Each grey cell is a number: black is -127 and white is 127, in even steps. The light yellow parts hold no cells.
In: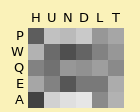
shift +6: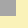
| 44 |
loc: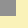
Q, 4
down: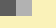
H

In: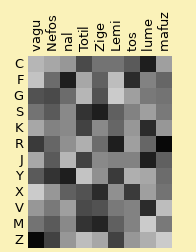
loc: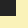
M, 5
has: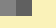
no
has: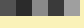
no
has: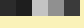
no

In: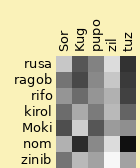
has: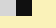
no
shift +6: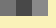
|  -5 | -49 |  15 |
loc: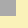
kirol, 2

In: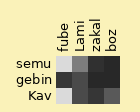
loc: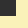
semu, 3
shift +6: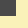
| -47 |
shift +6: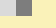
| 96 |  4 |

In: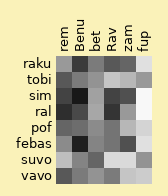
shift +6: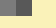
|   2 | -33 |
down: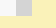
fup
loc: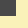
ral, 2
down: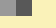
rem
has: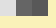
no

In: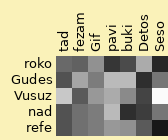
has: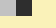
no
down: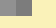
Gif
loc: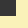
roko, 4
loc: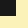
refe, 7

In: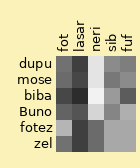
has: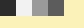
yes
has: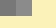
yes

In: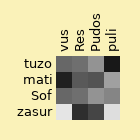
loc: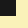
tuzo, 4
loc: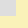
zasur, 4
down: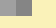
puli
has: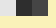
yes
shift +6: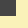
| -52 |

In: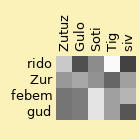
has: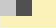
yes
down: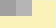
siv
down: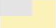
Soti

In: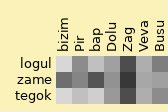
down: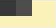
Zag
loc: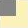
zame, 2
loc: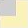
tegok, 3
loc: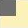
zame, 1
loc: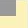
tegok, 4
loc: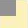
zame, 4
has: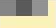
no

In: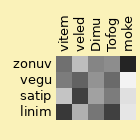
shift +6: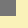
| -3 |
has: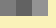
yes
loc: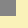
zonuv, 3
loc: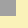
satip, 3
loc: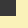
linim, 1

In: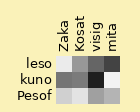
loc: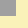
Pesof, 3
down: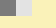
Kosat
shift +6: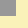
| 30 |
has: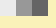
yes
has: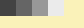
no
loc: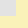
Pesof, 2
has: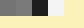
yes

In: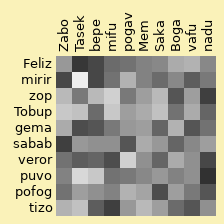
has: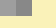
no
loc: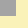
pofog, 6

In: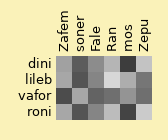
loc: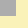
lileb, 5
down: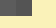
soner
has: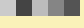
no
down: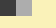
mos
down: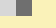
Ran
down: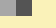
soner

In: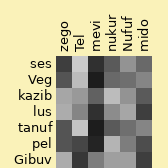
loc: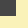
pel, 2
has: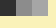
yes
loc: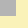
pel, 4
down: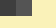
zego
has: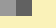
yes
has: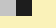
yes

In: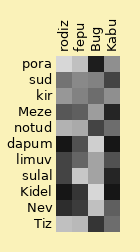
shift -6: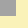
| 29 |
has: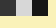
yes
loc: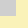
dapum, 3
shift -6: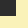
| -88 |

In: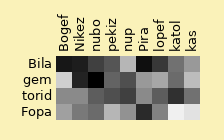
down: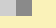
Bogef
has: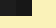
no
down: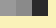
Pira
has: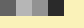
no

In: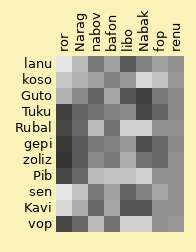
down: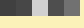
Nabak
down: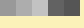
libo
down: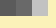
Narag
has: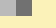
yes
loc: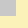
koso, 1

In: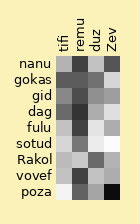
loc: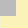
Rakol, 1
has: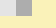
yes
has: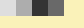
no
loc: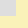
dag, 4

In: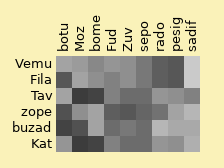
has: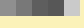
yes
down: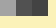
botu
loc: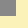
Vemu, 3
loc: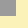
Vemu, 2

